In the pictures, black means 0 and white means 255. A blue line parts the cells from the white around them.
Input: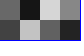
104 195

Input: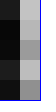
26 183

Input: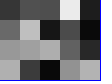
54 191 174 146

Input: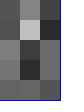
84 192 107

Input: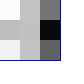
251 193 97

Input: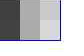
63 170
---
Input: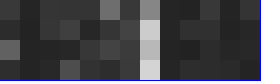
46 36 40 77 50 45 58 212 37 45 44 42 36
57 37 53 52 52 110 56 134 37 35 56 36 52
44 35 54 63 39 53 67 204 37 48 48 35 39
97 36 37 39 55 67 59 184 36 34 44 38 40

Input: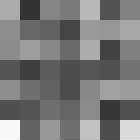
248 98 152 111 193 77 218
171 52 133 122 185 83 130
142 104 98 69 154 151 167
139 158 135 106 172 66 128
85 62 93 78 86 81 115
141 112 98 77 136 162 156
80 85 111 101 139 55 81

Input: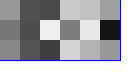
136 84 63 213 178 153
152 81 73 202 194 160
118 78 239 125 232 21

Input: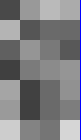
205 131 117 214
73 153 186 171
180 85 106 105
96 149 121 88
64 123 139 149
165 65 106 145
154 64 106 125

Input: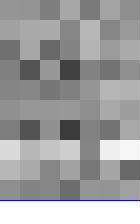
142 131 134 109 149 148 160
149 148 127 167 122 163 142
161 169 171 135 184 134 154
112 167 105 132 180 155 171
128 84 151 65 130 115 145
133 135 119 128 149 182 178
145 151 151 152 142 169 158
126 83 145 59 129 115 168
218 184 196 206 133 239 246
183 170 134 162 120 166 105

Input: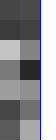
90 169
70 74
59 66
196 132
122 39
158 144
71 112
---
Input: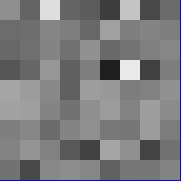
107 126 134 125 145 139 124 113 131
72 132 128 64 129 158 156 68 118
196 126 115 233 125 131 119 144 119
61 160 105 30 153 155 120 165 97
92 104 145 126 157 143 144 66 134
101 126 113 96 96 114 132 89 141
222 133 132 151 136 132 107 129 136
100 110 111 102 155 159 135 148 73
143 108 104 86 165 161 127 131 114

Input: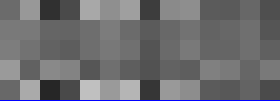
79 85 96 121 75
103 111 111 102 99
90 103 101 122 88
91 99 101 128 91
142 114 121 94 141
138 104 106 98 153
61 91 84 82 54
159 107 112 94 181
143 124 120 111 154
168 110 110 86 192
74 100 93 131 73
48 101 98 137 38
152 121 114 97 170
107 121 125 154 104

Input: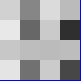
187 47 189 71
219 202 187 203
134 103 189 113
209 232 199 228

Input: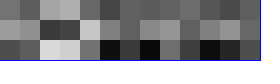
95 103 78
74 147 38
86 128 13
109 96 62
98 149 110
92 137 9
97 96 58
70 128 15
103 198 114
175 67 207
164 58 217
93 144 93
115 156 78

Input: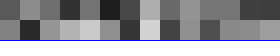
61 157
64 140
117 137
117 79
148 143
106 66
174 210
72 53
30 143
115 201
50 179
110 149
140 41
89 130

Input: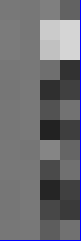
98 213 213 50 64 114 62 101 112 64 58 113
127 203 193 111 47 82 34 133 74 37 71 93
119 119 120 120 121 121 121 118 120 121 121 120
120 123 123 119 118 119 119 120 120 118 118 119
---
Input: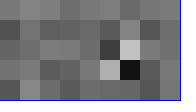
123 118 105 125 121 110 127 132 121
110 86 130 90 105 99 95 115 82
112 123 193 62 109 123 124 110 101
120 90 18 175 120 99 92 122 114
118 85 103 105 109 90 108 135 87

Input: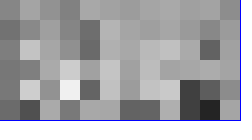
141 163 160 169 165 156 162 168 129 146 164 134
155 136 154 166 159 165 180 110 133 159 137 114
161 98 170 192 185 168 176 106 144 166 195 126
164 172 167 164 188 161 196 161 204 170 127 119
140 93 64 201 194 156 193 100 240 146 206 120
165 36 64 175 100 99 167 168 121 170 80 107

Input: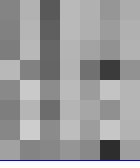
172 150 176 185 89 178 132
176 156 175 185 95 181 129
178 146 163 180 102 184 125
146 59 113 179 101 129 184
181 195 156 186 140 201 137
181 144 166 180 109 181 126
179 198 157 189 139 205 135
159 45 137 149 135 132 161

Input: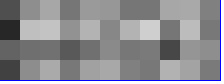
128 169 167 118 118 151 154 118 167 142 79
120 188 118 207 179 135 179 146 195 191 39
142 149 71 122 119 138 112 89 113 111 99
122 163 178 120 128 168 161 120 170 141 65

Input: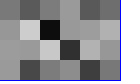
110 89 154 124 90 121
177 157 153 13 205 151
151 178 48 200 154 156
120 62 141 124 72 154

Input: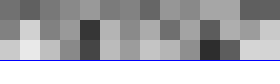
96 95 166 166 137 150 102 130 123 153 137 120 96 113
201 156 174 92 163 111 171 138 180 54 153 129 209 129
212 213 93 45 143 181 196 156 187 69 137 191 233 202

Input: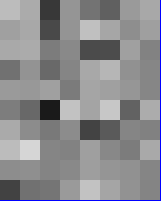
168 154 96 115 149 56 171 188
159 142 166 192 148 73 168 160
130 160 76 75 137 124 171 169
134 145 182 168 133 105 147 113
134 150 160 165 123 160 152 154
172 98 199 164 194 26 104 125
129 133 90 67 140 121 140 170
169 124 136 159 130 133 214 188
133 145 149 158 137 132 143 141
132 146 165 194 154 117 113 66
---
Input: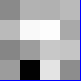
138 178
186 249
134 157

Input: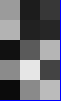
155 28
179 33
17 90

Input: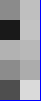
139 191
25 195
178 184

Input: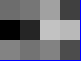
109 118
1 37
131 115

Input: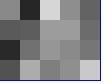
137 38
90 93
41 113

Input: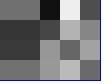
112 112
54 54
58 58
